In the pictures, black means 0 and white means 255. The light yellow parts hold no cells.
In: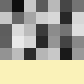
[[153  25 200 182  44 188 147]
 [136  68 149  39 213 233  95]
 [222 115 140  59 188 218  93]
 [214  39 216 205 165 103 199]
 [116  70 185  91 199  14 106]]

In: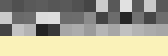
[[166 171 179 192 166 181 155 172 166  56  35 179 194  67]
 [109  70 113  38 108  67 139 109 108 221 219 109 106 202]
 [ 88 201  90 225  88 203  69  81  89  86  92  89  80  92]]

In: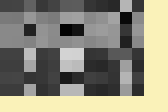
[[ 44 154  46  40  45 183 183  58  49 164  60  60]
 [ 64 180  51  60  64  42  25  66  55  52  69  68]
 [ 43 159  53  40  43 187 193  62  55 166  62  62]
 [ 53  90  88  55  53 210 211  65  59 189  65  65]
 [136  32 149 141 135 145 139 138 149 131 136 137]
 [150  54 150 156 151  18   2 139 147  34 137 137]
 [137   9 163 145 137 161 158 123 129 151 121 122]
 [ 53 181  40  46  53  92  91  67  56  97  68  67]]

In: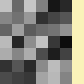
[[132 184 164  56  64  75]
 [146 188 138  42  86  50]
 [ 66  29  77 173 134 172]
 [ 13  56 194 141  39 186]
 [145 116 108  92 158 100]
 [ 85  69  49 152 114 134]
 [ 40  22 128 198 105 194]]

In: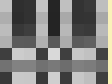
[[ 63 190 199  59 207  57 199 200  56]
 [112 124 128 109 121 113 130 130 114]
 [ 66 193 199  63 217  60 200 204  62]
 [173  96  91 172  89 176  90  91 176]
 [185  58  61 184  36 189  62  56 188]
 [168  52  51 169  36 176  50  45 174]
 [190  57  51 192  37 196  50  47 194]]

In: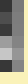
[[132  55]
 [150 198]
 [132 157]
 [126  58]
 [125  78]
 [121  53]]
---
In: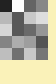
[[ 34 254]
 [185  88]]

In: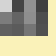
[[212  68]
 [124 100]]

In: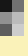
[[ 22 113]
 [145 187]]

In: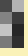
[[ 73 179]
 [131  60]]

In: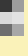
[[ 55 157]
 [217 226]]

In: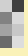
[[208  63]
 [130 217]]

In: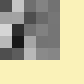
[[ 79 197]
 [161 163]]
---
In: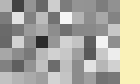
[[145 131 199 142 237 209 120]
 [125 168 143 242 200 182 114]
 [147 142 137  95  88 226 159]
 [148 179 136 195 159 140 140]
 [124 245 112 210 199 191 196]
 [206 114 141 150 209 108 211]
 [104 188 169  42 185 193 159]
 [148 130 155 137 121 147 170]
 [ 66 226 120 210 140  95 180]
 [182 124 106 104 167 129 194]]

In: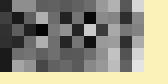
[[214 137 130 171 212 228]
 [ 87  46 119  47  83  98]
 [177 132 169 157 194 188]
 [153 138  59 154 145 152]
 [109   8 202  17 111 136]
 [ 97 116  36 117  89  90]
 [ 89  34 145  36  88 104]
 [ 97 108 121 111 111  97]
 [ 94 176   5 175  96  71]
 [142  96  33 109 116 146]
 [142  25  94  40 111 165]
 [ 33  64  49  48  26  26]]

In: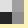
[[159 142]
 [224  38]]

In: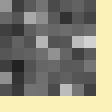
[[ 81  68 110 209  91 117  83  65]
 [ 98  85 102 188  65  91  85 117]
 [ 90  50 109  86 101  90  96 187]
 [ 74  90 103  83 145 105  89  75]
 [115 141 110 181 111 102 111 113]
 [ 90 169  94  83  98  83  89 115]
 [ 62  85  52  98  94  34  52  58]
 [150 104  63  75  86  62 144  80]]

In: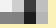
[[191 181]
 [ 60  29]
 [206 129]
 [243 131]]

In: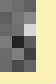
[[ 96 136 215  92  65 100]
 [110 116 111  35 126  77]
 [116  96 103 124 108 104]]

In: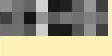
[[ 64 110  65]
 [151 128 147]
 [ 96 113  85]
 [ 33 119  26]
 [ 23  93  27]
 [208 147 204]
 [100  21  84]
 [114 108 111]
 [141  65 110]]
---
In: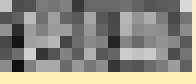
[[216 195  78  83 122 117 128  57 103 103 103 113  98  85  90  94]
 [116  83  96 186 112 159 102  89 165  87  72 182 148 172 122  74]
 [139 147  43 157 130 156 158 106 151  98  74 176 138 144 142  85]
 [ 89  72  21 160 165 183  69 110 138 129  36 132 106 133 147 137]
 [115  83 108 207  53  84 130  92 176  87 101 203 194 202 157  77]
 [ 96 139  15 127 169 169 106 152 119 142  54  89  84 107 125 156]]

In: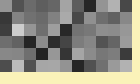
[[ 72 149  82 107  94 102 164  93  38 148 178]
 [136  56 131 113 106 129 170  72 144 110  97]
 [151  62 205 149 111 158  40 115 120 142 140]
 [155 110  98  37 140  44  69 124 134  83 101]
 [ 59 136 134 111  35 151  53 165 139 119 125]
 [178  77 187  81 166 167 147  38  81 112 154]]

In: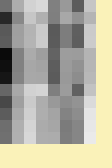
[[197 111 173 210 217 128 153  92]
 [180  40 136 198 176 127 168 145]
 [202  89 159 179 202  90 125  95]
 [203  92 160 180 203  91 125  94]
 [180  10 129 171 158  99 157 156]
 [181  15 129 167 163  93 155 146]
 [184  22 132 168 167  91 153 141]
 [194 102 168 209 212 127 156  97]
 [218  72 159 202 173 153 140 147]
 [229  92 169 207 174 164 131 141]
 [231 110 175 212 171 166 123 134]
 [234 112 176 215 173 172 125 134]]

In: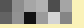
[[165  84 142 166 177  77]
 [133  99 146  18 155 212]]

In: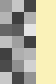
[[ 68 153 198]
 [175 180  62]
 [228 101  92]
 [ 64 192 159]
 [182  64 174]
 [209  75 144]
 [147 200  71]]

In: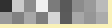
[[186  48 203 141 240 123  89 140 154]
 [171 154 129 167 125 214  91 167 150]]

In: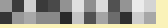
[[212 155  59 207  58  73 146 223 142 219  81 148 235]
 [167  53 151 168 137 137  41 196  81 164 108  47 205]]
